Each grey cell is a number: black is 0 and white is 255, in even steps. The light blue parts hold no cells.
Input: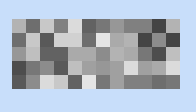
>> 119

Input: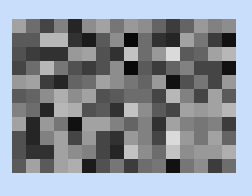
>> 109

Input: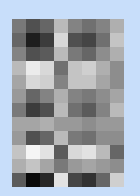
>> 207

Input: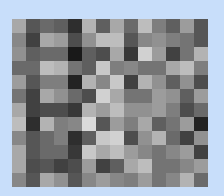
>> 106

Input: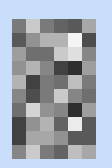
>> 167

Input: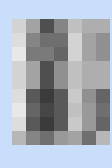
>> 183
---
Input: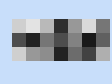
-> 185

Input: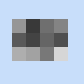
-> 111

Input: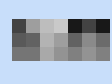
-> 189

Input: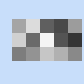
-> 95

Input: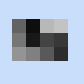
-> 184

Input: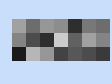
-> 151

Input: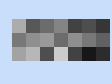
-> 108

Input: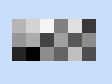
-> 245
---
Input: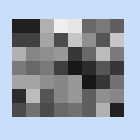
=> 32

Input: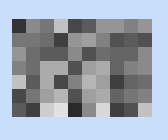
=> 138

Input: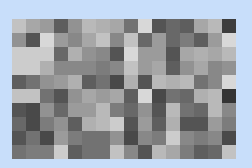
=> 167

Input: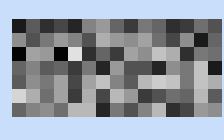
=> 91

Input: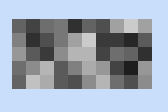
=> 67

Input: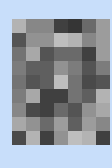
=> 135

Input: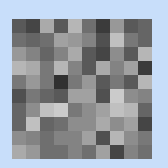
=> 69

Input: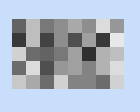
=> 190

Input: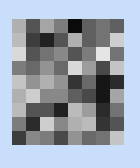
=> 84
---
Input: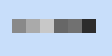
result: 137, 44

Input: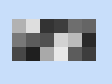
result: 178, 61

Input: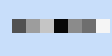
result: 81, 245

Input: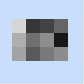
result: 214, 141

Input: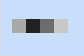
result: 169, 199

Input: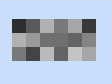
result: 46, 166
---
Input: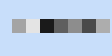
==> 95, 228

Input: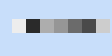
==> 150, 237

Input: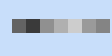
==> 176, 205

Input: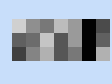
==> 86, 208

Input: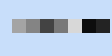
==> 120, 216

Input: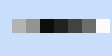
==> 34, 251

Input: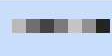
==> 123, 197
